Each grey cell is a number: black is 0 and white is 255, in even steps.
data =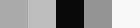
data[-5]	170
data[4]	248
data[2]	9

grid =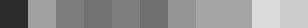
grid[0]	44
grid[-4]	166
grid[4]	127
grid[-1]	205

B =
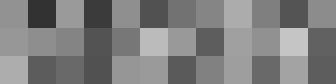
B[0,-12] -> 146
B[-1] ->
[173, 92, 105, 81, 150, 154, 90, 129, 158, 105, 163, 93]
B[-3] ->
[146, 50, 154, 59, 143, 81, 114, 133, 172, 127, 84, 140]
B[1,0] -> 151
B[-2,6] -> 153
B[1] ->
[151, 142, 132, 83, 119, 187, 153, 93, 160, 145, 197, 97]
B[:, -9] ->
[59, 83, 81]

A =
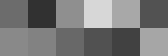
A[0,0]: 108
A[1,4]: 65
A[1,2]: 104
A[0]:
[108, 49, 143, 215, 168, 82]

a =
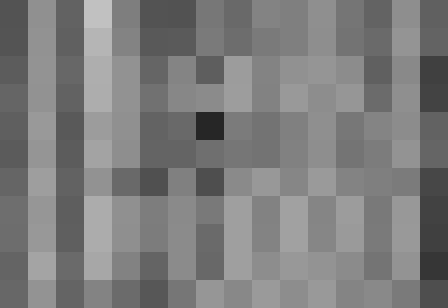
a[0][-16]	83
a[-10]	[84, 146, 96, 181, 131, 89, 90, 122, 109, 122, 127, 142, 115, 106, 148, 99]
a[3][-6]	153
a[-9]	[92, 147, 103, 174, 146, 101, 132, 94, 156, 131, 145, 149, 140, 96, 137, 64]
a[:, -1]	[96, 99, 64, 67, 98, 101, 71, 66, 64, 54, 78]
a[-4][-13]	172
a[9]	[100, 164, 106, 167, 130, 100, 139, 104, 159, 141, 152, 147, 139, 116, 147, 54]
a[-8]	[101, 146, 98, 173, 146, 113, 135, 139, 157, 130, 153, 141, 150, 107, 143, 67]
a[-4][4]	144
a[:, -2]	[142, 148, 137, 143, 140, 147, 123, 152, 153, 147, 122]
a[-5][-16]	101
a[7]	[110, 150, 94, 172, 144, 125, 138, 121, 159, 130, 161, 133, 156, 121, 152, 66]
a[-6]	[91, 149, 92, 163, 142, 100, 100, 111, 118, 115, 129, 142, 116, 124, 147, 101]
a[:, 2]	[98, 96, 103, 98, 89, 92, 98, 94, 95, 106, 100]
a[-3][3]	172
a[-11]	[83, 144, 98, 193, 126, 83, 82, 119, 105, 131, 127, 143, 117, 99, 142, 96]
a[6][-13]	146
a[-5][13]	127
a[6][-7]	152
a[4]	[95, 153, 89, 156, 144, 99, 105, 38, 123, 115, 128, 143, 119, 132, 140, 98]

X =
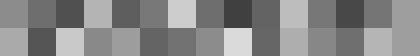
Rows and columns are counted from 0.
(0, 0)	140
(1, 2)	201
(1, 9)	102
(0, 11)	119
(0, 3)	180
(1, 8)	218
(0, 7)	110
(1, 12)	111
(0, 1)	110
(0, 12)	72

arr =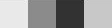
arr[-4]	233
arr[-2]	50
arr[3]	200

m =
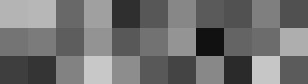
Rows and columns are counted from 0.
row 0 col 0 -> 180
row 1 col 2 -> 93
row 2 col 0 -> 62
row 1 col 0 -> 116
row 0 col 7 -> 90
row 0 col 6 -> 135
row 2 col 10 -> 91
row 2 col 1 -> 52
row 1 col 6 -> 148
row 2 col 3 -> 200

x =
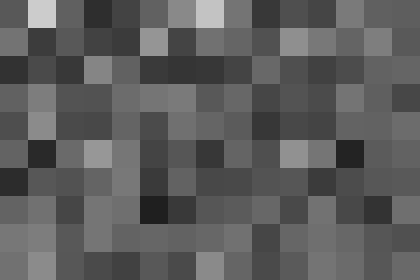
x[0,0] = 88
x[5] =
[99, 41, 106, 151, 118, 68, 86, 55, 100, 79, 145, 117, 35, 91, 98]
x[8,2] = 88
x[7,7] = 86
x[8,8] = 113
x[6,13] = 87
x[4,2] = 74
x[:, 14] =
[94, 89, 101, 71, 108, 98, 89, 111, 80, 105]
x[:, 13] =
[96, 126, 98, 95, 98, 91, 87, 51, 86, 87]
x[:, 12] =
[122, 100, 76, 116, 99, 35, 76, 72, 103, 107]
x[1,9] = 81
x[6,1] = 87
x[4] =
[78, 139, 74, 72, 100, 75, 112, 101, 91, 55, 72, 68, 99, 98, 108]
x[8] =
[119, 125, 88, 117, 99, 102, 98, 103, 113, 70, 102, 111, 103, 86, 80]
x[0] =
[88, 204, 96, 46, 67, 97, 137, 195, 116, 56, 79, 69, 122, 96, 94]
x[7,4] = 111
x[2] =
[50, 74, 56, 133, 97, 58, 53, 55, 68, 104, 79, 65, 76, 98, 101]
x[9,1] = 139
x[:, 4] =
[67, 59, 97, 108, 100, 118, 120, 111, 99, 65]
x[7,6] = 57
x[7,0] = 99
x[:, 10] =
[79, 143, 79, 83, 72, 145, 86, 73, 102, 90]
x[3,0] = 97
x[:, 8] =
[116, 101, 68, 103, 91, 100, 73, 91, 113, 101]
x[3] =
[97, 125, 83, 82, 108, 117, 122, 88, 103, 70, 83, 75, 116, 95, 71]

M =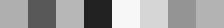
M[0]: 175
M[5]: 214
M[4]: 247
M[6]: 148

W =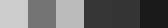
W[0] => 204
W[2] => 186
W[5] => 26
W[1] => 116
